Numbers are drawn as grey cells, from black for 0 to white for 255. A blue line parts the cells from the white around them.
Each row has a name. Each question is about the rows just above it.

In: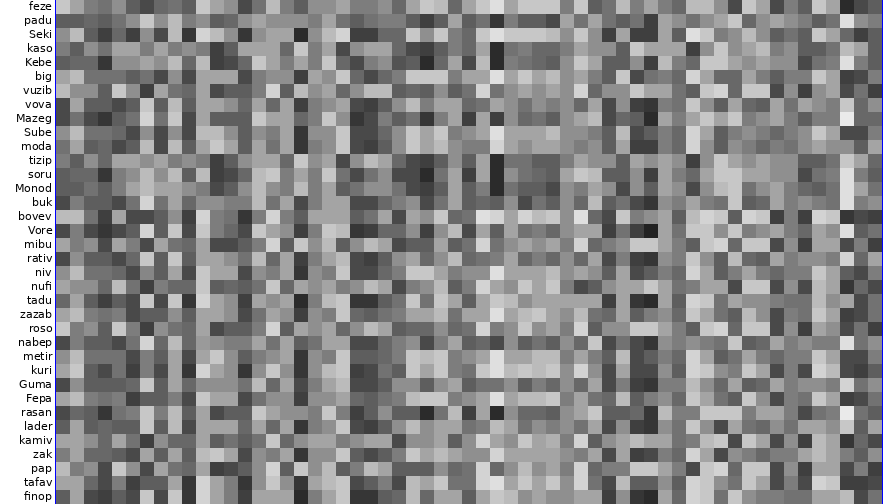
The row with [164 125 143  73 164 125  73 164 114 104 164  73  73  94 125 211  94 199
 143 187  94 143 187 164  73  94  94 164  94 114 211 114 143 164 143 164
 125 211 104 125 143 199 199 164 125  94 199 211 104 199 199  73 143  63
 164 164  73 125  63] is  mibu
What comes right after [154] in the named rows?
[143]
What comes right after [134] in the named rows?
[94]
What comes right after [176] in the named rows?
[125]
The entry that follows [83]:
[94]

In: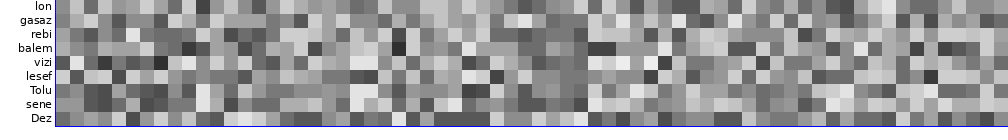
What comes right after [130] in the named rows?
[174]
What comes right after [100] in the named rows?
[162]
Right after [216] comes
[174]
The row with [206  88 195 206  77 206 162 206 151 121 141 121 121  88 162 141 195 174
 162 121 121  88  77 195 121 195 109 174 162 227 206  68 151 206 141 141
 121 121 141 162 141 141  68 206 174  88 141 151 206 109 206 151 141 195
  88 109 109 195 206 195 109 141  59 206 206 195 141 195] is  lesef
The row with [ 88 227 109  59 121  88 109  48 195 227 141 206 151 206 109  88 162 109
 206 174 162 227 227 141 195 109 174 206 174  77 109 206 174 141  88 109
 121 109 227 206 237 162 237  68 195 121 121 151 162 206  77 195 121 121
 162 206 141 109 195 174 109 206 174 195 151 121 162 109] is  vizi
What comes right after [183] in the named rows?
[100]

